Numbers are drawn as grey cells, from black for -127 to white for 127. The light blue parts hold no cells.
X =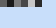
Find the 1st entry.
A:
-30
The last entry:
-85
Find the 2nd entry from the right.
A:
70

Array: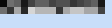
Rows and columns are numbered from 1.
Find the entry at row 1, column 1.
-118
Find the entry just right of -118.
-16
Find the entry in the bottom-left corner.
-16
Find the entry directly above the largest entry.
-60

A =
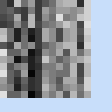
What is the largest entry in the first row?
81
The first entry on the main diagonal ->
-41
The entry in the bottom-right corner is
41
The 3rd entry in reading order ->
69
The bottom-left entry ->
95
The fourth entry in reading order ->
-15
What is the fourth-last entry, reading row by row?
-41
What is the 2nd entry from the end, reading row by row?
-15
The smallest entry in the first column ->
-68
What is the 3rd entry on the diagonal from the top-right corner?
13
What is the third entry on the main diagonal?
41

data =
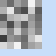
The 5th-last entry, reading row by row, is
64
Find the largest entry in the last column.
102
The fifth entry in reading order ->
115
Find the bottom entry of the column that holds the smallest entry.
89
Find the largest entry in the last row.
115
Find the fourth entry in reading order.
6
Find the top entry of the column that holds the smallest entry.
20
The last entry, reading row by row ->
49
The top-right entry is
33
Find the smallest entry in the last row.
-7
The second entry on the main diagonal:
102
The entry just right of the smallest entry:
20

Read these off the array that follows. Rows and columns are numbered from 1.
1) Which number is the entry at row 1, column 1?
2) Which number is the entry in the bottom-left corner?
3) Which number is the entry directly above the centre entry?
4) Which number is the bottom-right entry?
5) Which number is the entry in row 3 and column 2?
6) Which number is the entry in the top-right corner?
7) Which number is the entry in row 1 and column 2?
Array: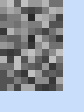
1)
40
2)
-44
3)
-86
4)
-14
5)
-2
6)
-14
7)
64

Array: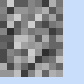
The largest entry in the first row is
77
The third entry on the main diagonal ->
77
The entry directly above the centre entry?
-9
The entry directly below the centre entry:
21
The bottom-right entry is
33
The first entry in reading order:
-9
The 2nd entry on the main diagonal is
-66
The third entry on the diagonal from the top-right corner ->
-9
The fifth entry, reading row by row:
5
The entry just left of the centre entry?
62
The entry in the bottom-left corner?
21
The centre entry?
33
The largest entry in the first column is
47
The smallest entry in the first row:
-66
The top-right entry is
-9
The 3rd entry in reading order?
-37
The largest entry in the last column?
62
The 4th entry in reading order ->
-37
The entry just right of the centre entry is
-37
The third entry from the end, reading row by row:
-25
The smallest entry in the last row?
-66

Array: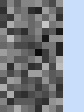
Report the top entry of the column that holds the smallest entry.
18
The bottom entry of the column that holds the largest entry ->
30
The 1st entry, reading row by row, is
-53
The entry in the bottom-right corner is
-37
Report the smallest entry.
-116
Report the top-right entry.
18
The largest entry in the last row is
45
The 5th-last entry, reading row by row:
-23
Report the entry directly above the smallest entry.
-53
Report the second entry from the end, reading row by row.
5
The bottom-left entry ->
-23
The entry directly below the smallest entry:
18
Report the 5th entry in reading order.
5
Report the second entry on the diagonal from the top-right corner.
-9
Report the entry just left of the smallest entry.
-37
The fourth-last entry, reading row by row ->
-80
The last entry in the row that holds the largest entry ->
5
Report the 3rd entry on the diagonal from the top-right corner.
-23
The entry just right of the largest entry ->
-9
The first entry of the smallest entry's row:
30
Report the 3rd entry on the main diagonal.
18
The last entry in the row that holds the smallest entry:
-92
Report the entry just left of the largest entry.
-9
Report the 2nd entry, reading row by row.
5
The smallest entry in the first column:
-80
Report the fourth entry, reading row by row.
5

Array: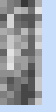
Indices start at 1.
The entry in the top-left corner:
30
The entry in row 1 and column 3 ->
-13
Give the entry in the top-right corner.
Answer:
44
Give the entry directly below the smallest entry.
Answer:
44
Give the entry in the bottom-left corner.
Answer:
15
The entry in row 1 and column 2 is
-1
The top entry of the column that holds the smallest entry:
-71
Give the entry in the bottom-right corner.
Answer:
71
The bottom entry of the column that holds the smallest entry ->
-56
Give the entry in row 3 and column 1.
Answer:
-42
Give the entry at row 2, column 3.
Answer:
58
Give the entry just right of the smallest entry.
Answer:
-42
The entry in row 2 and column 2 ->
-1
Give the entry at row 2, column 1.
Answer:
15

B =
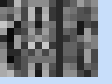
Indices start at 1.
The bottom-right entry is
-29
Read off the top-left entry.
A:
-102
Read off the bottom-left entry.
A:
42
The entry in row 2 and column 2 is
-13
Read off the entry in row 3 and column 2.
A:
-56
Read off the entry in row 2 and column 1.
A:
0
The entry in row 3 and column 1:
-13
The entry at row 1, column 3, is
55
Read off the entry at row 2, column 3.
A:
12
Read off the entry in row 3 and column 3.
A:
28
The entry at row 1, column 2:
-72
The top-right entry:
12

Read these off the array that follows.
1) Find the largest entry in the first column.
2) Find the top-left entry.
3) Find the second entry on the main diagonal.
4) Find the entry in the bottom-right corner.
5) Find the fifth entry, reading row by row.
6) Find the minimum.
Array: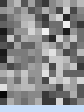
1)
97
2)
-71
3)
33
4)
8
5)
33
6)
-118

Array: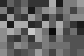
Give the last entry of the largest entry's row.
-87
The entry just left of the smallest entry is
-16
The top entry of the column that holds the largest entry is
-75
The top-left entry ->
-87
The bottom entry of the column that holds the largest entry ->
-29
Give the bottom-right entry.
-29
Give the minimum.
-116
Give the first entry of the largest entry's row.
13
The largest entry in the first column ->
44
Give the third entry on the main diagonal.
-59
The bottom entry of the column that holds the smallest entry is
-59
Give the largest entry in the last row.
28
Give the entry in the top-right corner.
28
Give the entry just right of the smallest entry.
28
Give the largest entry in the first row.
44
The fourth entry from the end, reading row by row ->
-2
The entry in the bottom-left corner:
13
